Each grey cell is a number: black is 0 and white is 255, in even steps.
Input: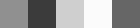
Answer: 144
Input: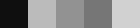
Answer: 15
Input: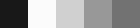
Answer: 24
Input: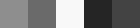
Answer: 142
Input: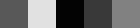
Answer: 88
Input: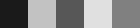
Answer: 26
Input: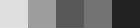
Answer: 222
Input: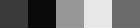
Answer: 57
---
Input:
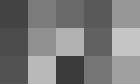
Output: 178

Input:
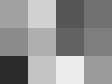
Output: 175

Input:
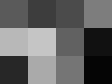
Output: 197

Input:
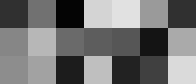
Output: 86

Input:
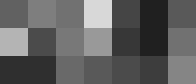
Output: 55

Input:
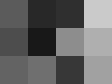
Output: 24

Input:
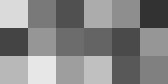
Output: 100

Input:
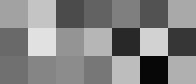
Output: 40

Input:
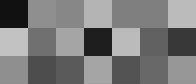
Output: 187

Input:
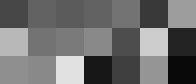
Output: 77
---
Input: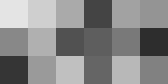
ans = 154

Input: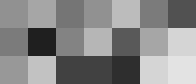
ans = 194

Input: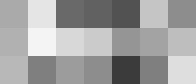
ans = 127

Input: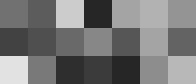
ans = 121

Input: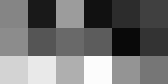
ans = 233

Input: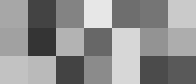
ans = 186

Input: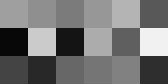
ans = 40

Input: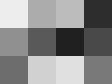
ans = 209

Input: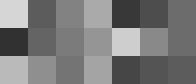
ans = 143
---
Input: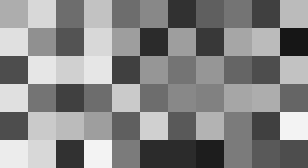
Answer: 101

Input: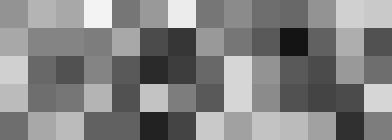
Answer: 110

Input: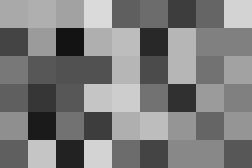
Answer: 128

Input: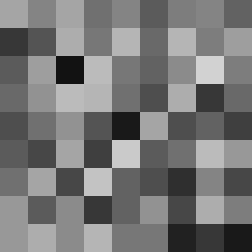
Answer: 71

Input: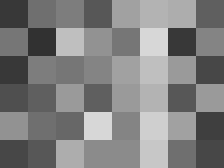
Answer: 154
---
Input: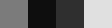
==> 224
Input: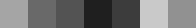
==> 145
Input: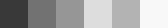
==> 248
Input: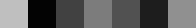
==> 144
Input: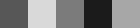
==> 167
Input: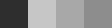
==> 141
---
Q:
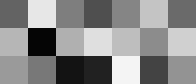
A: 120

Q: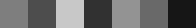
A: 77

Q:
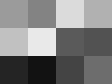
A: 18

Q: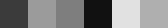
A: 155

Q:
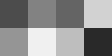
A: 240

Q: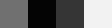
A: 4

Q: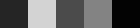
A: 211

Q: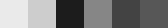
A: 205
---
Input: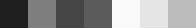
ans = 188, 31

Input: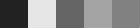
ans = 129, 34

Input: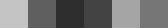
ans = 118, 195

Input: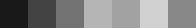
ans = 136, 25

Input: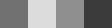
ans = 59, 113

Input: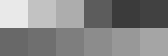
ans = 65, 104

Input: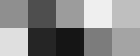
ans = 191, 223

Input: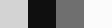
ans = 251, 211

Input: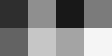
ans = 123, 99
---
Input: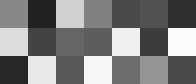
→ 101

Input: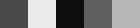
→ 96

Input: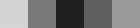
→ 122

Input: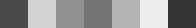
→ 145

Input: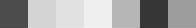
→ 182

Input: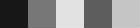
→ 119
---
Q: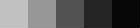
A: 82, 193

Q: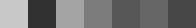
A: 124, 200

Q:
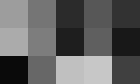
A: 30, 199

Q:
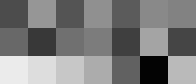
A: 124, 235

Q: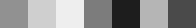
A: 124, 238

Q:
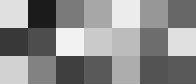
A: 202, 242

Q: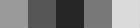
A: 38, 218

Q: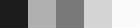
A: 121, 250

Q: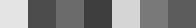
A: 62, 228
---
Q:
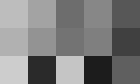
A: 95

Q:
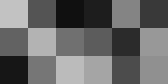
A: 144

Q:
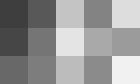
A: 241

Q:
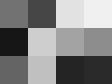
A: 42

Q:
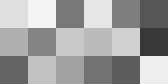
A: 238

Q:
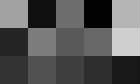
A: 24
